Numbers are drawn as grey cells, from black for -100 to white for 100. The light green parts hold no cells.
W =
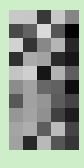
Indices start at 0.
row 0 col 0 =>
57
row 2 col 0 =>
65
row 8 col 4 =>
-47
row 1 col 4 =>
-98
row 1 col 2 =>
70
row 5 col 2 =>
-19
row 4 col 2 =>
-83
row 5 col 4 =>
-89
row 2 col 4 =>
-69
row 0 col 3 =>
56
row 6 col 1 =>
26
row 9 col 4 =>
-58
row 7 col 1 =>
28
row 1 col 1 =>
-23
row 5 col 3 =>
-24

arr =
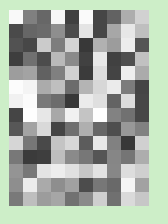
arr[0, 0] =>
95
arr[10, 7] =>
5
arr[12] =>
[11, 85, 33, 11, 26, -40, -7, -18, 92, 27]
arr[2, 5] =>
-56
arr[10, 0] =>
-6
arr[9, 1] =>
-7
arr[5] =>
[98, 91, 34, 50, -15, 41, 69, 84, -3, -46]
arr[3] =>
[-51, -12, -40, 45, 8, -49, 83, -49, -38, 51]
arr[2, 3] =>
-2
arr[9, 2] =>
-43
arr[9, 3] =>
54
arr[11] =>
[16, -7, 79, 86, 76, 55, 77, 6, 73, 62]
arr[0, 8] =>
36
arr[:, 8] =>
[36, 81, 86, -38, 87, -3, 73, -11, 19, -56, -8, 73, 92, 71]
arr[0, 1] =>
0
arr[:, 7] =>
[-23, 31, 22, -49, -47, 84, -22, 2, -39, 1, 5, 6, -18, -12]
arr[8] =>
[-32, 28, 70, -47, -13, 37, -19, -39, 19, 1]
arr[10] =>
[-6, -54, -51, 49, 8, -7, -33, 5, -8, 36]
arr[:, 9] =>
[64, 50, -33, 51, 34, -46, -44, -44, 1, 63, 36, 62, 27, 56]
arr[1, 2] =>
-16
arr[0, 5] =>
96
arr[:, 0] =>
[95, -42, -36, -51, 23, 98, 89, -46, -32, 68, -6, 16, 11, -5]
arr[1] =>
[-42, -20, -16, 11, -40, 79, -45, 31, 81, 50]
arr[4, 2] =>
-24
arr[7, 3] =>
32
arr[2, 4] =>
66
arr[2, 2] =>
59
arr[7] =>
[-46, 99, 81, 32, 89, 54, 99, 2, -11, -44]

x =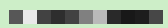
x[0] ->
-32
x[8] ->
-81
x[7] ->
-68

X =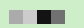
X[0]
34
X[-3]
60

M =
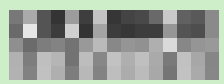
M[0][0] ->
-6
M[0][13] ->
-30
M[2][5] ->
20
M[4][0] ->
40
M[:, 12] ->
[-24, -34, 6, 51, 52]
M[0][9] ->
-43
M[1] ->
[-17, 80, -34, -53, 63, -60, 29, -53, -57, -52, -52, 18, -34, -39, 8]
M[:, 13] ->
[-30, -39, 17, 31, 33]
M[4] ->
[40, 2, 51, 37, -2, 44, 3, 49, 35, 47, 32, -8, 52, 33, 6]
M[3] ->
[39, -2, 50, 42, -10, 48, 6, 52, 37, 50, 33, -4, 51, 31, 5]
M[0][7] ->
-58
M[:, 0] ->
[-6, -17, 12, 39, 40]

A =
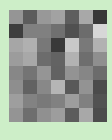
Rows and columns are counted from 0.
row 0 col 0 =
17
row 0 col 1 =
-28
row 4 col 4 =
15
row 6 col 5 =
0
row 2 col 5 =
-5
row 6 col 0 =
24
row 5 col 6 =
-41
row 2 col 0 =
30
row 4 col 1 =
-9
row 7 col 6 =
-40
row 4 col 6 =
-15
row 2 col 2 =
-6
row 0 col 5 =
32
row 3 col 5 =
-14
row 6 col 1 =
2
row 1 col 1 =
0
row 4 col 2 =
17

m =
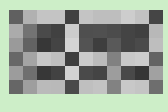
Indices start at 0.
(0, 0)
-25
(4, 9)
-58
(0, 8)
61
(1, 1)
-10
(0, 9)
52
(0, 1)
39
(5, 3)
45
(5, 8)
57
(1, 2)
-42
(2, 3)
-47
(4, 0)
22
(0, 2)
54
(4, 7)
23
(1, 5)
-38
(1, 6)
-37
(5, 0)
-20
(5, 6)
53
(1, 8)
-47
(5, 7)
2
